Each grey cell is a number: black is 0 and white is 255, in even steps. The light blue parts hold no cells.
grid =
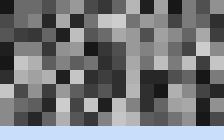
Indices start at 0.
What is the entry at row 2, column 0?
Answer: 86
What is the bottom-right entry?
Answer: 74
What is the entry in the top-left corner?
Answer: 23
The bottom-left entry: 138
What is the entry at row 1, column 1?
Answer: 107
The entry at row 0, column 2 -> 107
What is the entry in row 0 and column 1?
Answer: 107
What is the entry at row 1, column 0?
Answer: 74
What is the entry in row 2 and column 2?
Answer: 55
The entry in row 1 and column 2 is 130

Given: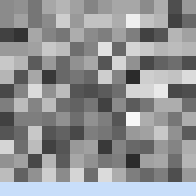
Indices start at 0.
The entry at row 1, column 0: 139
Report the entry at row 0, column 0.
139
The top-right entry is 153
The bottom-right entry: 153
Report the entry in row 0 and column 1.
145
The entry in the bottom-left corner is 188
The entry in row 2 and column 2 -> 167
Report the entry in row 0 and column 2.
118
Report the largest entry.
246
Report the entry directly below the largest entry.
153
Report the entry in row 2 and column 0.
65
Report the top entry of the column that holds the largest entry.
167
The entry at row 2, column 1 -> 51

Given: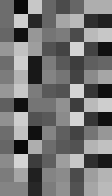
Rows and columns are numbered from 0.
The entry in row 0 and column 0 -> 109
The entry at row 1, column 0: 109
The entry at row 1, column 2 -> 39
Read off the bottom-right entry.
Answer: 186
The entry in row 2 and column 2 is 151
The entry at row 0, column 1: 9
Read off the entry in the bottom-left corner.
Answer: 132
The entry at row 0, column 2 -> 199
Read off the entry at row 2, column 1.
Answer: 16
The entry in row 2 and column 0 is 102
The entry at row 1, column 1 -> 206

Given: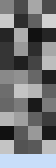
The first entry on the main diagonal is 130
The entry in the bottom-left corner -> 196
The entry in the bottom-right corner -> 189
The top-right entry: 75
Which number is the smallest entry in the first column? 17
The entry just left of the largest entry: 97
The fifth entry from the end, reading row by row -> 25
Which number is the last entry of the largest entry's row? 210
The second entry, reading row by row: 75
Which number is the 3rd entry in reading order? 167
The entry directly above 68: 45

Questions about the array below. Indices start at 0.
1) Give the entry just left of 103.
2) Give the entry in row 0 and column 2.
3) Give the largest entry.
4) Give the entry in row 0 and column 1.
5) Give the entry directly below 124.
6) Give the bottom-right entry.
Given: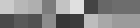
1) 68
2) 175
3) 224
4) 183
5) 140
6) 155
